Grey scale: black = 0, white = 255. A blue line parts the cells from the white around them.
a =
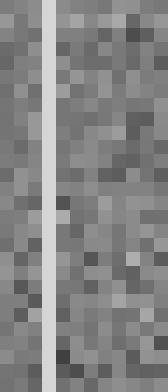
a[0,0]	124
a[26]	[116, 114, 92, 213, 91, 77, 125, 93, 134, 101, 96, 99]
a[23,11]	138
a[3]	[107, 113, 142, 213, 102, 122, 106, 135, 121, 109, 130, 116]
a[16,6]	142
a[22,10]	166
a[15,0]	124
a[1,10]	136
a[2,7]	101
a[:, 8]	[146, 168, 128, 121, 121, 112, 124, 126, 134, 156, 120, 102, 93, 130, 133, 134, 118, 119, 110, 106, 144, 164, 114, 118, 110, 135, 134, 142]
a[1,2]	142
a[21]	[126, 127, 90, 213, 110, 137, 134, 141, 164, 144, 145, 127]
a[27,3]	213
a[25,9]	91
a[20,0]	136
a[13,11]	118
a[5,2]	142
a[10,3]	213
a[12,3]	213
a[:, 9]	[144, 103, 77, 109, 105, 143, 140, 118, 96, 93, 107, 98, 140, 130, 146, 139, 139, 132, 174, 97, 101, 144, 116, 139, 122, 91, 101, 135]
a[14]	[136, 112, 102, 213, 83, 119, 125, 156, 133, 146, 144, 133]
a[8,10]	93
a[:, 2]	[140, 142, 113, 142, 130, 142, 112, 119, 151, 152, 130, 133, 136, 122, 102, 156, 143, 98, 128, 149, 124, 90, 162, 129, 116, 124, 92, 102]
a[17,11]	151
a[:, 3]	[213, 213, 213, 213, 213, 213, 213, 213, 213, 213, 213, 213, 213, 213, 213, 213, 213, 213, 213, 213, 213, 213, 213, 213, 213, 213, 213, 213]
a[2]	[131, 120, 113, 213, 128, 128, 121, 101, 128, 77, 95, 133]
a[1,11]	150
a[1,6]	136
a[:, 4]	[139, 148, 128, 102, 142, 121, 156, 118, 118, 126, 118, 122, 114, 134, 83, 171, 120, 120, 149, 138, 120, 110, 96, 129, 102, 64, 91, 113]
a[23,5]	127
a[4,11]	92
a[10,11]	104

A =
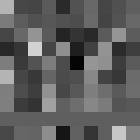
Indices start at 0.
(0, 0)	180
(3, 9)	62
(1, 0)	123
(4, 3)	125
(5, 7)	67
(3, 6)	65
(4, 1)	58
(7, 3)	161
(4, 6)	149
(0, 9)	95
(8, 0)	95
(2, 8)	149
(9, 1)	102
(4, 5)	5
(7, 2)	51
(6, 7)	110
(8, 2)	95
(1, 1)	93
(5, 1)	70
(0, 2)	69
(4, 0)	125
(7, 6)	135
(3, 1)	54
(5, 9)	107
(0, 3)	91
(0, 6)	104
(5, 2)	56
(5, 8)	55
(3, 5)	31

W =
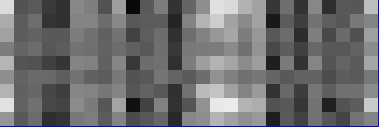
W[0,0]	219
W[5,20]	89
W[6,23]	95
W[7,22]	115
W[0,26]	190
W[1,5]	131
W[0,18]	162
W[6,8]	132
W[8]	[149, 89, 108, 46, 52, 120, 126, 92, 131, 75, 88, 102, 40, 135, 142, 180, 161, 144, 153, 30, 90, 66, 114, 87, 69, 116, 132]
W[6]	[179, 97, 103, 71, 62, 134, 131, 119, 132, 86, 98, 88, 48, 114, 186, 196, 161, 131, 154, 50, 104, 61, 119, 95, 112, 113, 140]
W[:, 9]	[9, 88, 66, 96, 56, 83, 86, 17, 75]
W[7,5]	139
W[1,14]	179
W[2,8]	115
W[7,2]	113
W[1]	[171, 92, 110, 52, 48, 131, 132, 109, 136, 88, 92, 92, 37, 131, 179, 205, 162, 138, 162, 25, 92, 63, 115, 94, 87, 120, 132]
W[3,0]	125
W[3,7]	98
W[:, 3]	[58, 52, 89, 87, 64, 105, 71, 72, 46]
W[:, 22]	[135, 115, 127, 104, 133, 98, 119, 115, 114]
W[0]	[219, 83, 90, 58, 48, 136, 127, 82, 158, 9, 89, 124, 51, 101, 142, 224, 217, 177, 162, 55, 111, 51, 135, 46, 88, 87, 190]
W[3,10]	88
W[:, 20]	[111, 92, 108, 93, 123, 89, 104, 88, 90]
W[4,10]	109
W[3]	[125, 101, 109, 87, 92, 115, 111, 98, 109, 96, 88, 111, 56, 120, 123, 124, 138, 113, 147, 73, 93, 65, 104, 89, 88, 98, 140]
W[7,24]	83
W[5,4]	94
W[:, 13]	[101, 131, 110, 120, 125, 91, 114, 85, 135]
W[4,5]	132

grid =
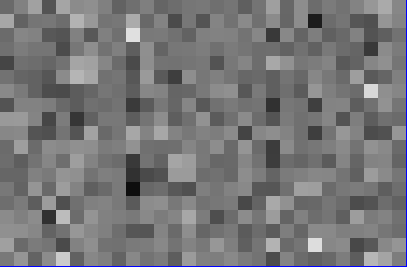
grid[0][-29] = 106
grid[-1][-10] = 75
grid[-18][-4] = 86
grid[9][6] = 162
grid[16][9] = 86
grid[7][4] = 105
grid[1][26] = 80
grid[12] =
[102, 102, 129, 122, 148, 144, 115, 127, 123, 49, 74, 81, 155, 155, 109, 113, 104, 141, 125, 100, 123, 128, 135, 134, 116, 96, 156, 138, 118]
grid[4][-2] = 144
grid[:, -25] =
[165, 109, 84, 75, 114, 139, 75, 105, 124, 116, 136, 110, 148, 157, 79, 188, 114, 74, 203]
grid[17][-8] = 117
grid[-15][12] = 114
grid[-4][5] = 108
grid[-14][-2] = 101
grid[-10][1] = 137
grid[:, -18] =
[101, 131, 122, 100, 115, 90, 131, 120, 141, 167, 110, 99, 81, 109, 143, 124, 132, 136, 123]
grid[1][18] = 112
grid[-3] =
[144, 143, 135, 99, 114, 151, 136, 128, 110, 86, 85, 132, 106, 142, 102, 113, 121, 91, 108, 91, 126, 102, 138, 137, 127, 128, 132, 118, 109]
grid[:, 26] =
[151, 80, 83, 57, 134, 90, 217, 113, 93, 76, 146, 131, 156, 118, 83, 123, 132, 88, 182]
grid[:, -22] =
[128, 116, 128, 114, 134, 113, 118, 108, 120, 105, 123, 114, 127, 106, 131, 129, 128, 114, 127]
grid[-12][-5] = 132
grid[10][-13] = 106
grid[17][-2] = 136
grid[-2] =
[160, 106, 123, 117, 74, 130, 143, 114, 113, 122, 124, 136, 115, 131, 120, 151, 127, 95, 117, 179, 106, 117, 221, 135, 139, 72, 88, 136, 149]
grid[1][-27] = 117
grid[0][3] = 84
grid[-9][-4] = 115
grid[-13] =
[137, 122, 98, 77, 75, 92, 102, 118, 112, 93, 135, 131, 101, 103, 121, 140, 144, 87, 122, 95, 111, 91, 150, 127, 116, 108, 217, 143, 134]
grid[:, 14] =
[120, 84, 128, 125, 120, 119, 121, 88, 146, 130, 120, 121, 109, 127, 114, 124, 102, 120, 128]
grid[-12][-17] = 102
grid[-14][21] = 104
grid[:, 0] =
[106, 167, 107, 112, 69, 114, 137, 83, 153, 135, 107, 109, 102, 120, 110, 139, 144, 160, 121]
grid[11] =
[109, 94, 115, 134, 110, 158, 131, 114, 108, 57, 115, 99, 165, 157, 121, 103, 105, 134, 114, 61, 108, 101, 112, 91, 133, 101, 131, 133, 100]
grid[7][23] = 131
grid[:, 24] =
[114, 117, 105, 108, 89, 106, 116, 132, 83, 151, 138, 133, 116, 120, 108, 95, 127, 139, 125]

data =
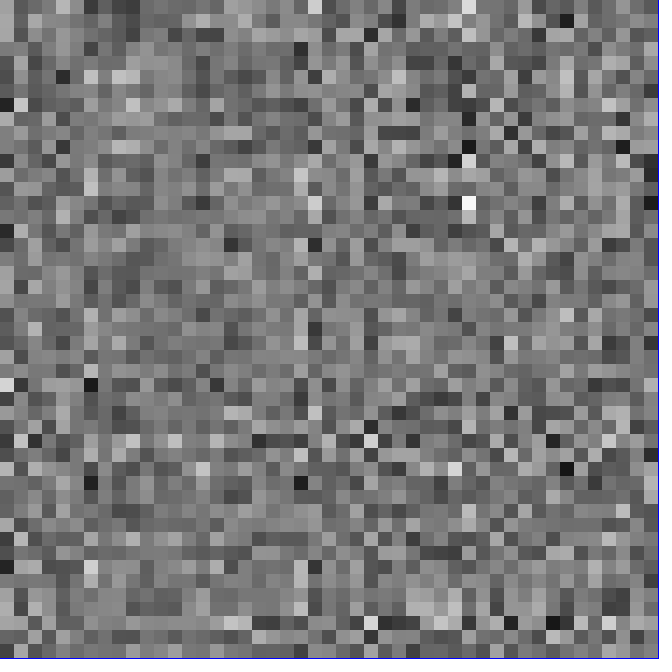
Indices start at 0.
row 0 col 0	161
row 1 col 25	139
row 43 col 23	119
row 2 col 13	102
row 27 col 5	150
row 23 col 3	99
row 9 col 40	85
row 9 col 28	70
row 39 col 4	148
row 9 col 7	117
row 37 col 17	126
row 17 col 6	156
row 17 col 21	180
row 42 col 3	142
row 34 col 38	101
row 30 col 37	128
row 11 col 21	141
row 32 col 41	87
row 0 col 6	59
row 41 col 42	162
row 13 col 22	90
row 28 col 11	122
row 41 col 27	135
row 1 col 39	83
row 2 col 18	165
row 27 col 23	74
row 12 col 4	83
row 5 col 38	154
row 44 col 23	142
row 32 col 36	183
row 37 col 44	91
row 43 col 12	89
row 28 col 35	135
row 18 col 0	125
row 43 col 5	122
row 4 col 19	120
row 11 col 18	137
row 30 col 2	161
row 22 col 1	132
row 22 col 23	145
